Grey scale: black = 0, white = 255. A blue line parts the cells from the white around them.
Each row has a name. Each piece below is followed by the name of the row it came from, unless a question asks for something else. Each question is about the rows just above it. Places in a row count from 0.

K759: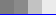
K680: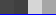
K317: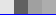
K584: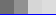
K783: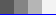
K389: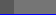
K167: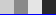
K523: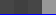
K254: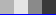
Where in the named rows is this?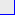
K759, 3
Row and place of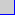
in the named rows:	K167, 0
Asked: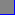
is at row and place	K783, 1
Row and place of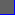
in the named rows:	K317, 1
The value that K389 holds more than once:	[117]
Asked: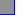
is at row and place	K584, 1

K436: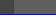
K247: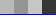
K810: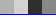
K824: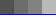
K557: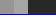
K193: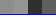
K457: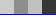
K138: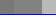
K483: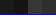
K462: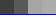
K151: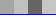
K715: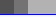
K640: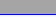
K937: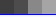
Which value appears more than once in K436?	[95]
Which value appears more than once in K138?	[129]
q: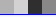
K810
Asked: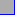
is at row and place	K462, 3
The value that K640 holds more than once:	[165]
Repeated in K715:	[178]

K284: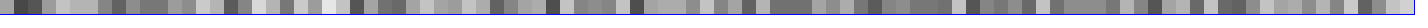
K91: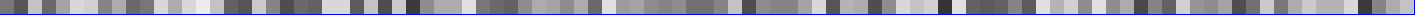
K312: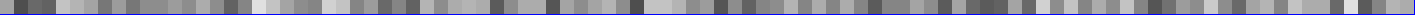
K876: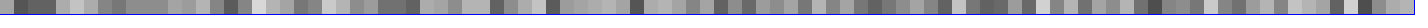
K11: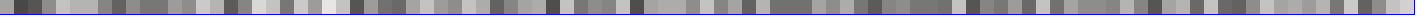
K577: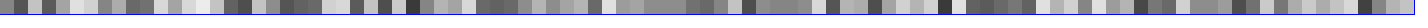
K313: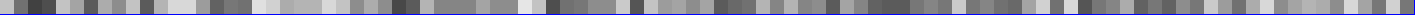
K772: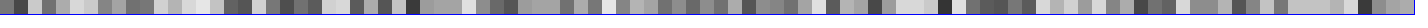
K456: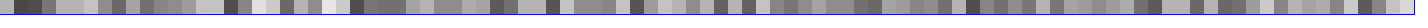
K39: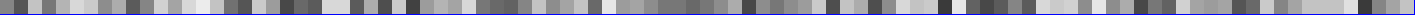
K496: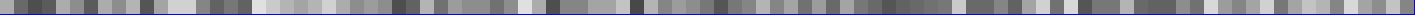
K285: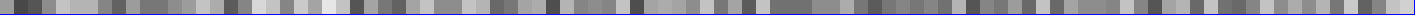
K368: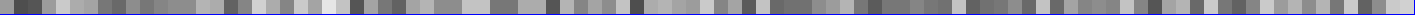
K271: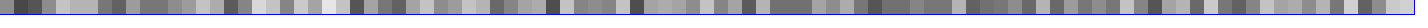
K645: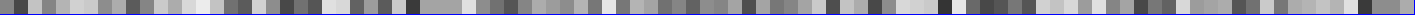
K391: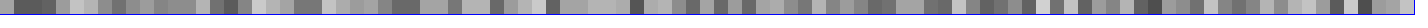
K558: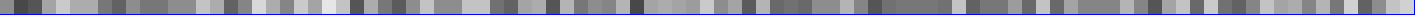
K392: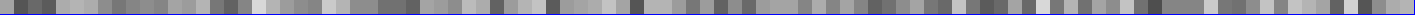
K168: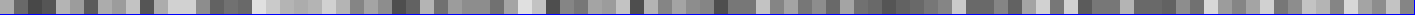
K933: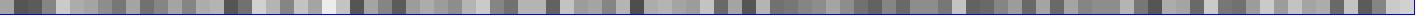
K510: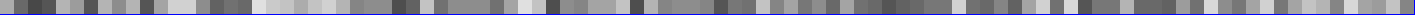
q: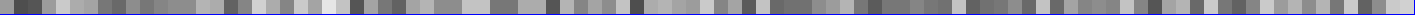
K368
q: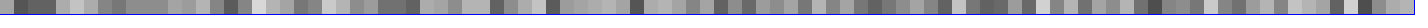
K876
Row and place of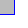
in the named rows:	K392, 33
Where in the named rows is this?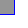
K91, 85
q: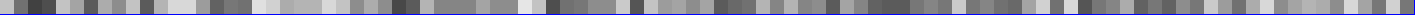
K313
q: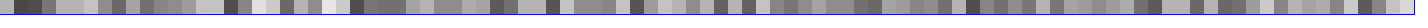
K456

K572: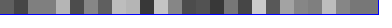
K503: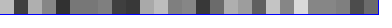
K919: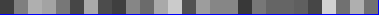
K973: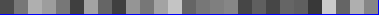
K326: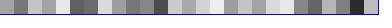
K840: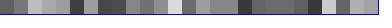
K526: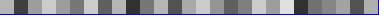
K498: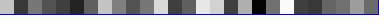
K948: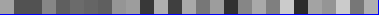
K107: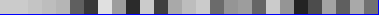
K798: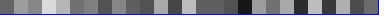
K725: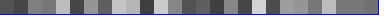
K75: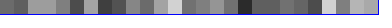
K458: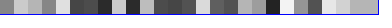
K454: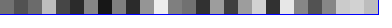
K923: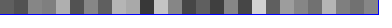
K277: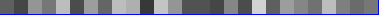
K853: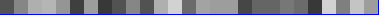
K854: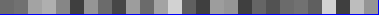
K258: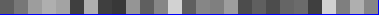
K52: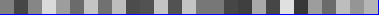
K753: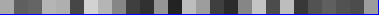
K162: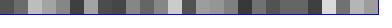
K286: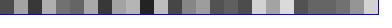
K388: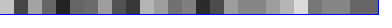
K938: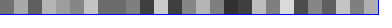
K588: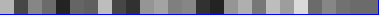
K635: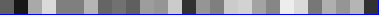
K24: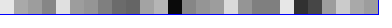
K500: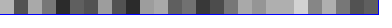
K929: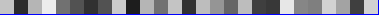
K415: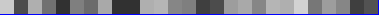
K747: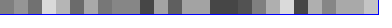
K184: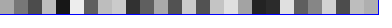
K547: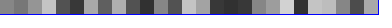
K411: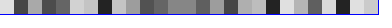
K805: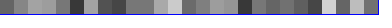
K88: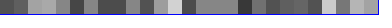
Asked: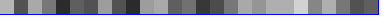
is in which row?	K500
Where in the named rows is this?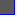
K572, 19
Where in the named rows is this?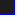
K929, 9
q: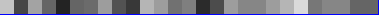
K388
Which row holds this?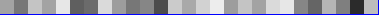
K326
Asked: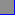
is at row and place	K840, 11

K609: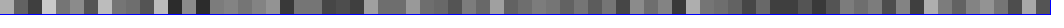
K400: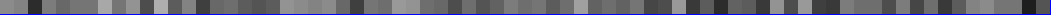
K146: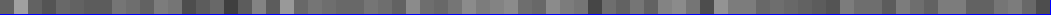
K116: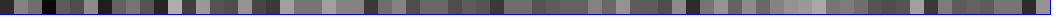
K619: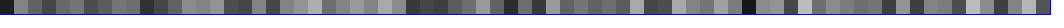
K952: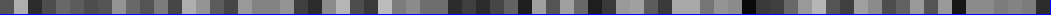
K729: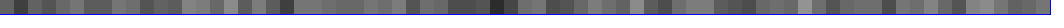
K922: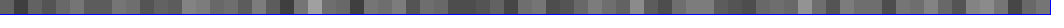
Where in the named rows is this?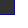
K619, 10
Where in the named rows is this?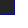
K116, 11
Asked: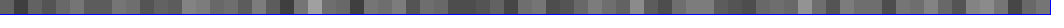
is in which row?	K922
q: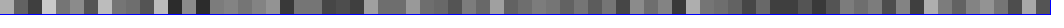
K609
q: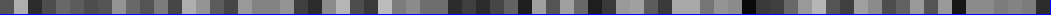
K952
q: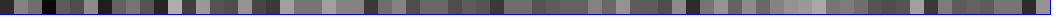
K116

